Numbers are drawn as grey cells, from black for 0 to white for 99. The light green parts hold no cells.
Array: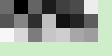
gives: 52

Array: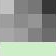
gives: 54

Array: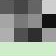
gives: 47

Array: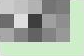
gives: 86

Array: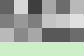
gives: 59

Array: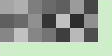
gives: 41

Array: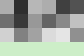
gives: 22

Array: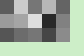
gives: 64
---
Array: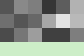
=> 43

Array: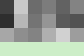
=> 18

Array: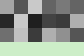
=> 15

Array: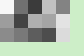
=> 61

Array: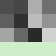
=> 37

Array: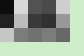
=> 13

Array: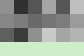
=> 52

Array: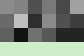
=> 41
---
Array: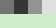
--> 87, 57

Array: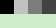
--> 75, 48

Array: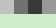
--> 75, 59

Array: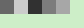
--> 79, 65

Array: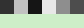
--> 90, 75

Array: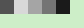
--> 84, 64

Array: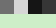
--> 83, 43

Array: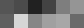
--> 83, 65

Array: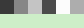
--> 98, 76

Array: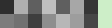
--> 74, 71
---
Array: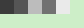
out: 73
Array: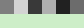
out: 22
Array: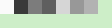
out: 48
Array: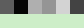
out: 68
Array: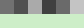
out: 66
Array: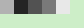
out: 32
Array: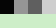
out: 37
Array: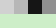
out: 8
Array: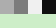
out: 93
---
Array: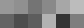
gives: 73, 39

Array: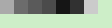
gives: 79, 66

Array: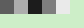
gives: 91, 36

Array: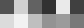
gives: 25, 85

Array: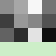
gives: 45, 38

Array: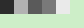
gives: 91, 17

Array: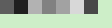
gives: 28, 36

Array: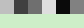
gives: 50, 74

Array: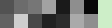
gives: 3, 38
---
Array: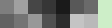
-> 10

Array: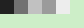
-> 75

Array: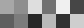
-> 44

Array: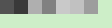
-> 78

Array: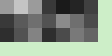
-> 10

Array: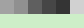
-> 27
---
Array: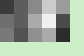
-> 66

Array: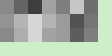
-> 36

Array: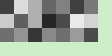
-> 60

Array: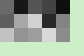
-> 84

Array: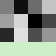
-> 30

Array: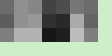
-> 73
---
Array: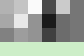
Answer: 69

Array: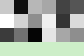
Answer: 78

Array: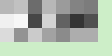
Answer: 71

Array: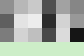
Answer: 56

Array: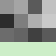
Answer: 58

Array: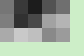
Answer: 46

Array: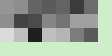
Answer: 58
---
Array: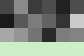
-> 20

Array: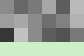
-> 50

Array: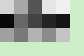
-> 14

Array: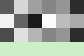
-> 73

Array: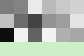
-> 61

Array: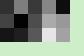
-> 66

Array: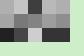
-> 61

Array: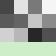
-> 77

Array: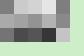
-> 69

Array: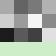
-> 95
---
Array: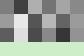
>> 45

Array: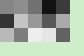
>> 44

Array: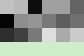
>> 62

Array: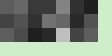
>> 51

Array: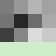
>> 59

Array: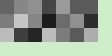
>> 60

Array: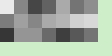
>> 66

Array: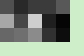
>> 23

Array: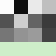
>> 6

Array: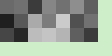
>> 44
